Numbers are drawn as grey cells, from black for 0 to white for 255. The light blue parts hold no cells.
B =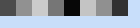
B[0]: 76
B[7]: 49
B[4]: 7

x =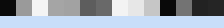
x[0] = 10
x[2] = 244
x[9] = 198
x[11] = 115
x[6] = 105

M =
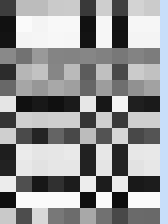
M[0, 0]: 61
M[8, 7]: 214
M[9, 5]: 33
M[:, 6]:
[206, 246, 246, 129, 192, 157, 23, 207, 83, 231, 229, 28, 250, 113]
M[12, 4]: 250
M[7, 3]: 207
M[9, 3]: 230
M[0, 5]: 57
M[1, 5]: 17
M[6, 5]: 231
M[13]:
[201, 77, 216, 120, 108, 168, 113, 72, 106, 105]
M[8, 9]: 84
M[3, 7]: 120
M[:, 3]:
[202, 248, 247, 132, 134, 168, 16, 207, 100, 230, 230, 48, 250, 120]
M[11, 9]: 28
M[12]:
[14, 250, 250, 250, 250, 14, 250, 14, 250, 250]
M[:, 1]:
[188, 250, 244, 114, 182, 166, 16, 208, 74, 235, 232, 79, 250, 77]
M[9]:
[30, 235, 229, 230, 233, 33, 231, 35, 231, 232]
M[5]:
[104, 166, 151, 168, 159, 102, 157, 111, 145, 162]
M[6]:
[229, 16, 24, 16, 26, 231, 23, 244, 31, 26]
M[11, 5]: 237
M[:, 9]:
[203, 246, 244, 124, 193, 162, 26, 207, 84, 232, 231, 28, 250, 105]
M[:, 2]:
[188, 244, 245, 153, 194, 151, 24, 204, 36, 229, 226, 23, 250, 216]
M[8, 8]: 72
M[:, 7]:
[64, 18, 19, 120, 73, 111, 244, 58, 214, 35, 35, 236, 14, 72]

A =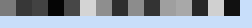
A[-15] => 122
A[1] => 55
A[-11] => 71
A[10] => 159

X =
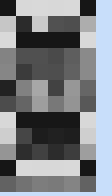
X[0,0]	22
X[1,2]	202
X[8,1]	70
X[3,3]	74
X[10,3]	216
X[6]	[76, 101, 158, 120, 148, 88]
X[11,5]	98
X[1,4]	78
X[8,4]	30
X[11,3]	122
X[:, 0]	[22, 198, 217, 131, 134, 34, 76, 216, 206, 149, 22, 98]
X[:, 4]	[217, 78, 22, 94, 97, 151, 148, 23, 30, 61, 217, 132]
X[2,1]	22
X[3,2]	80
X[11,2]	125
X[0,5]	22
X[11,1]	114

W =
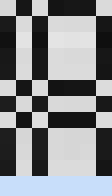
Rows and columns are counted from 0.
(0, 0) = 215
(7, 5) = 19
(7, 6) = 220
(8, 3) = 216
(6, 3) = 217
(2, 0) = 17
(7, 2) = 220
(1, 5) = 217
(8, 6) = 26
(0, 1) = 22
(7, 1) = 19
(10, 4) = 219
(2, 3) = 228
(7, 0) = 220
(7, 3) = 19
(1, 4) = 217
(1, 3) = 218
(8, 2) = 29
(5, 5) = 21
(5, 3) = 19
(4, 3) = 219
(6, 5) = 216
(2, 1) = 227
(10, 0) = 26

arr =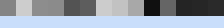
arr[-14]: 132
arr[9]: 16
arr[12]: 38
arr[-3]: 36
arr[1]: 205
